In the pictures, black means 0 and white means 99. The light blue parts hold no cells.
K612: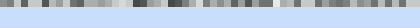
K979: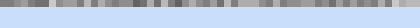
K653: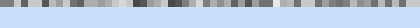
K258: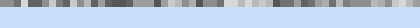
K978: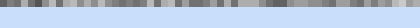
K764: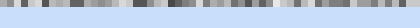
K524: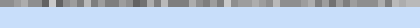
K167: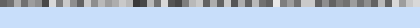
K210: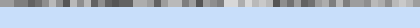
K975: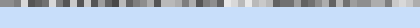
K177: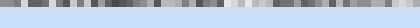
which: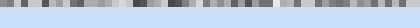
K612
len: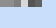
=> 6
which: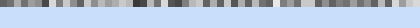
K167
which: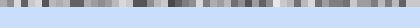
K764
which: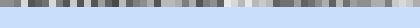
K975

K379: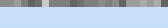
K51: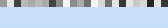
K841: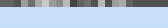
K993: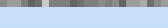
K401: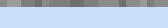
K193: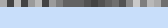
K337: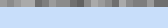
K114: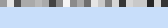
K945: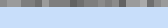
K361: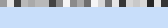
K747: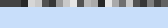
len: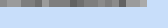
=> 21
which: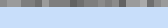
K945
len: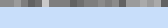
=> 24

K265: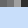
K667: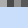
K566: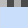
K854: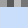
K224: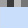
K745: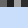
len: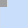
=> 1
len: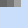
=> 3
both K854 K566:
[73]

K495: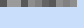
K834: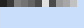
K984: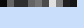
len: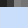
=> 4
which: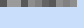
K495
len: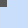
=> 1
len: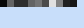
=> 11
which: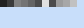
K834
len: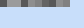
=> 10

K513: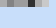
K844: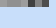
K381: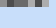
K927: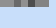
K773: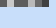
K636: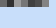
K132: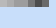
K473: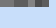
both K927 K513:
[51]
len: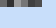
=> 6
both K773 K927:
[41]

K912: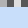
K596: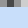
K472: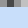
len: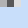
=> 3
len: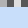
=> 4
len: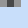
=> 3
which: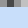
K472

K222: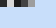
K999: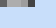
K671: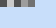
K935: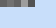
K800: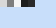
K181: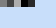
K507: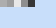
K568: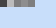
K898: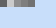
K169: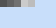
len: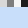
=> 4
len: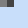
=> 2
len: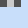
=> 3

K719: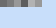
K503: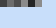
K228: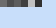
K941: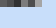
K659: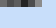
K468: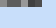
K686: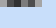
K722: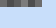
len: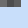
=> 3
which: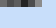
K659

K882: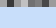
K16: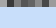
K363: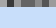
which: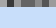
K363
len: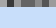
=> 8
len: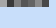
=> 7
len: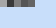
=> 5
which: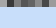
K16
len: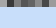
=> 8

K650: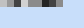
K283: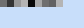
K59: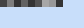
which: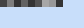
K59
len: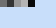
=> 5
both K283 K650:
[59]
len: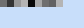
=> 9
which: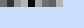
K283
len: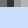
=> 4

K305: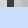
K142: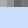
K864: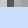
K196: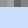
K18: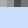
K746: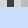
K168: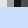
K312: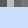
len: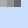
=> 3
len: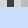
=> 4
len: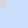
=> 1
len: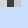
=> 3

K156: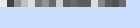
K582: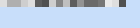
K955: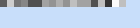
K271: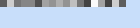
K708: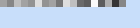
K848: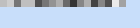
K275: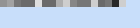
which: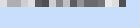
K582
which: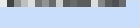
K156
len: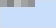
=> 5

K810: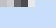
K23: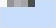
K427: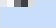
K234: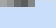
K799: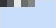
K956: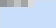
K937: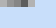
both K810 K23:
[30]
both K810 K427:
[90]

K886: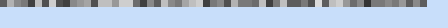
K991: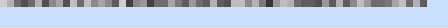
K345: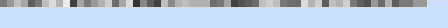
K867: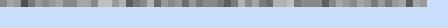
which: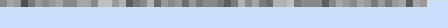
K867
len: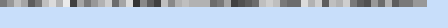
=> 61
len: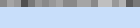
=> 20
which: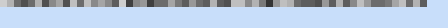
K991

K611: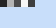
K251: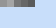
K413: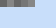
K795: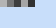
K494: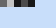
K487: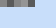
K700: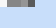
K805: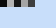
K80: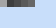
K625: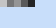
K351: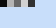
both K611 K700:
[96]
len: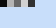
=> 5
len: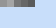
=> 5
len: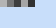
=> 5
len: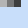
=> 3

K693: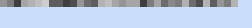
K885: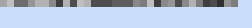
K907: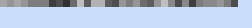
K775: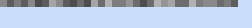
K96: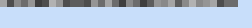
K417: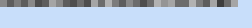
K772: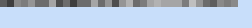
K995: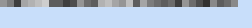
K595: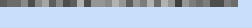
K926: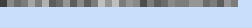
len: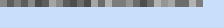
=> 29
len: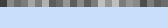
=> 24
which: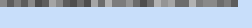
K775
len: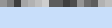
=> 16
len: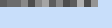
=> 14

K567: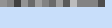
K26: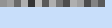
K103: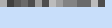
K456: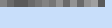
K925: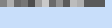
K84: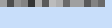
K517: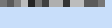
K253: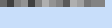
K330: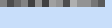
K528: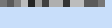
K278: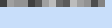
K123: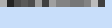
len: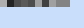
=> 10
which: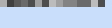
K103
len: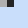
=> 2
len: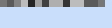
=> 15
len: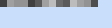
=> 14
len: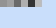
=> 6

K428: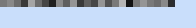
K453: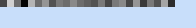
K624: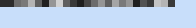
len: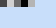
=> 5
